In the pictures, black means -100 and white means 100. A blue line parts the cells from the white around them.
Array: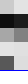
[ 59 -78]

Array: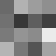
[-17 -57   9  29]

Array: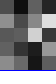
[-39 -42  64  19]

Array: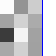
[98 65 27]

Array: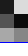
[-79 -91]

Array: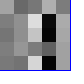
[ 28  13  54 -24  26]

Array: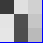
[-55 -38  46]

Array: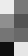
[ 85 -35]
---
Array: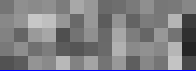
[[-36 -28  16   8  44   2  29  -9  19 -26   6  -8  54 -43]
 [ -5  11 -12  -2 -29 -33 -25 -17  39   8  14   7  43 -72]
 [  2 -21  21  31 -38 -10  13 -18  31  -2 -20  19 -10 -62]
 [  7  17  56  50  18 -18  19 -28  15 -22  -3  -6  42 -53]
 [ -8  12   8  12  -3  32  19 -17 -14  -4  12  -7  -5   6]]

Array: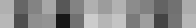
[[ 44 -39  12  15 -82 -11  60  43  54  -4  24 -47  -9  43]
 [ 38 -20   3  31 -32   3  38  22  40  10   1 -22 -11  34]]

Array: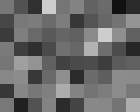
[[ -6 -75 -36   3 -66 -47   7   6  -9  35]
 [-57   5  -7   0  35   3  -9  -2  10  -6]
 [  6  10 -56 -18  12 -66 -16 -26  10   9]
 [ -8  25  15 -25 -49 -42 -40 -52 -29 -25]
 [ -4 -51 -63 -42 -12 -20  40 -14 -40 -70]
 [-54  -1 -18 -30 -21 -25   8  61  12 -24]
 [-44  -6  -3 -16  -2 -57 -34 -20 -10  16]
 [ -7 -36 -62  61  -8   3 -23 -16 -87 -67]]

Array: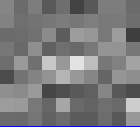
[[-16 -17  -8 -23 -15 -29 -29 -15 -32  19]
 [ 22  21  -6 -20  30 -18 -22 -13 -17  61]
 [ 12   8  21 -45 -39 -30 -25   5 -31 -40]
 [-40 -10   3  15  41  19   5 -21  17  11]
 [-14  21 -12  57  19  78  48  -7   1  28]
 [ -7 -18  12 -24 -13 -18  -6  16  15  -7]
 [-16 -15 -11   9 -28  22  18  -6  22 -51]
 [  2 -13 -10  -7  -3  -7  -1  -6  -4 -14]
 [  4 -16  -2 -30 -14 -48 -31  -2  -2 -16]]

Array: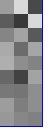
[[ 19   6   1]
 [ 23  -1  11]
 [ -6  -8  11]
 [-19 -48  28]
 [ 37  11   3]
 [ 33 -15  30]
 [  4  28 -30]
 [-28 -55  70]
 [ 23  70 -43]]

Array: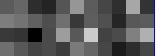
[[-13 -31 -47 -41 -53  -4 -20 -45 -79 -65 -45]
 [-55 -59 -99 -41  23 -31  59 -48 -41   0  38]
 [ -2 -10 -25 -39 -12 -56 -26 -37 -71 -31 -29]
 [-29 -20 -65 -72 -33  18 -28 -45 -63  31 -60]]

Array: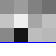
[[  7 -84  48  44]
 [ 54  87  30  50]
 [ 11  22   1 -12]]

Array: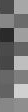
[[  6  11]
 [-23  63]
 [-19  -1]
 [-45  49]
 [-42 -22]
 [-67  24]
 [  6 -16]
 [-41  31]]
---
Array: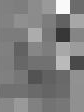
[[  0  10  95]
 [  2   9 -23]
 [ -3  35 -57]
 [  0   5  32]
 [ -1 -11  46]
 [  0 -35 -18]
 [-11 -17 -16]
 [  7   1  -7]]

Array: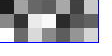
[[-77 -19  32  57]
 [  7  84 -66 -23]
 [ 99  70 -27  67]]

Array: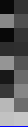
[[-93]
 [  7]
 [-94]
 [-65]
 [ 17]
 [-81]
 [-56]
 [ 44]
 [ 52]]

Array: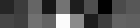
[[-70 -21 -10 -39 -41]
 [-45 -11  97 -77 -22]]

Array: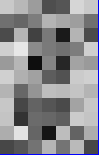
[[ 58  22 -33  58]
 [-12  -2  31 -12]
 [-41 -49 -80 -41]
 [ 62   9 -12  62]
 [ 21 -89 -70  21]
 [ 63  26 -36  63]
 [ 41  16  46  41]
 [ 56 -22 -42  56]
 [ 54 -16 -26  54]
 [ 36 -21  48  36]
 [-44 -10  -9 -44]]

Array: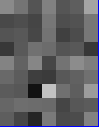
[[  8 -34 -33  29]
 [-43 -46 -39  -7]
 [-34 -44 -50  -7]
 [-56 -11 -34 -57]
 [  3   5 -10  -1]
 [-18 -51 -31 -12]
 [-29 -86 -12  22]
 [-20 -15 -46 -29]
 [-26 -71 -42   2]]

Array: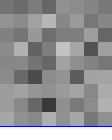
[[ -9  -3  13   4]
 [ 15  26   6  -7]
 [  1  19  -2  23]
 [  9 -22  52 -35]
 [  6  -9  26   2]
 [  9 -41  15  28]
 [ 22  17  21   7]
 [ 22 -19  12  10]
 [ 31   7  14  -6]]
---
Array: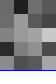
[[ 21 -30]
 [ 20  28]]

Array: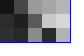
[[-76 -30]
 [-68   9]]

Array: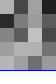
[[ -3  22]
 [-28  51]]

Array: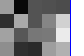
[[ 33 -35]
 [-32  -7]]

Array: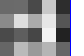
[[ 74  33]
 [-26 -45]]

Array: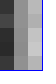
[[14 38]
 [11 53]]

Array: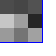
[[ 24 -70]
 [ -9  26]]
